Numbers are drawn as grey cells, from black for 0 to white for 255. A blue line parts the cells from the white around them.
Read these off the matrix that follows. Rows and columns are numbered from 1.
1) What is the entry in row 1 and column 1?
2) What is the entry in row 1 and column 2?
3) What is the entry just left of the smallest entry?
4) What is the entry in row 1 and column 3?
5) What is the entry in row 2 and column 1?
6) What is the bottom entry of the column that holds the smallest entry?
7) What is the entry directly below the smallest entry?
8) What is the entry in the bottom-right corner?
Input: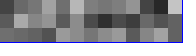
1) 68
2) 105
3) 68
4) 118
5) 90
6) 162
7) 82
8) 98

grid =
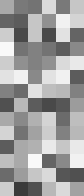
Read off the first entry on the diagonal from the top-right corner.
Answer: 198
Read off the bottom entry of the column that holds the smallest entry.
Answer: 59
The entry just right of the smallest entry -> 80
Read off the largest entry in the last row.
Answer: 218
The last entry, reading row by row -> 162
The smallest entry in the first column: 80
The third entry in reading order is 115
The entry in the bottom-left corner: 205
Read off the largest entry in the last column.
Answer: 241
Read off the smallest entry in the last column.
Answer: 80
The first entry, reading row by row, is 169
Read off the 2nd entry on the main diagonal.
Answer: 92
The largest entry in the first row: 218

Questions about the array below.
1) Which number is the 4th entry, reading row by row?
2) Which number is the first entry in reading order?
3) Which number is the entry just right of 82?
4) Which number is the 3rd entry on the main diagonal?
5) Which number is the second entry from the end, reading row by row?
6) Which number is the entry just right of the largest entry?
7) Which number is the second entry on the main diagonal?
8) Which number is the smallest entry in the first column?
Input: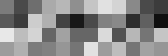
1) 170
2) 123
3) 183
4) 212
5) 162
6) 189
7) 60
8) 89

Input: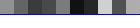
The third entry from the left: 59
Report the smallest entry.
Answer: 17
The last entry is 173

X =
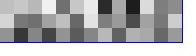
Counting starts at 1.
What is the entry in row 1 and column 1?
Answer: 191
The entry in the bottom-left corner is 147
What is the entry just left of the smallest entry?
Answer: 169
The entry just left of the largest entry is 184
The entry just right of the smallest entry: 219
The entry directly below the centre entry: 134
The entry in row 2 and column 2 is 120
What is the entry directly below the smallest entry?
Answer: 76
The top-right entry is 140
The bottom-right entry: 154

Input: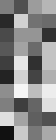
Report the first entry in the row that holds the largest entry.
142
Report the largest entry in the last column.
237
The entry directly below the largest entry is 62
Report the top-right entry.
182
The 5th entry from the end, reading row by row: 80
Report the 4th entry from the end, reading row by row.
17
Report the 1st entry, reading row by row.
127
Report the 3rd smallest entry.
41
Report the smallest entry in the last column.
48
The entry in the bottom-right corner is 169
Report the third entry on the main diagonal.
149
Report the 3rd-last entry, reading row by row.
202
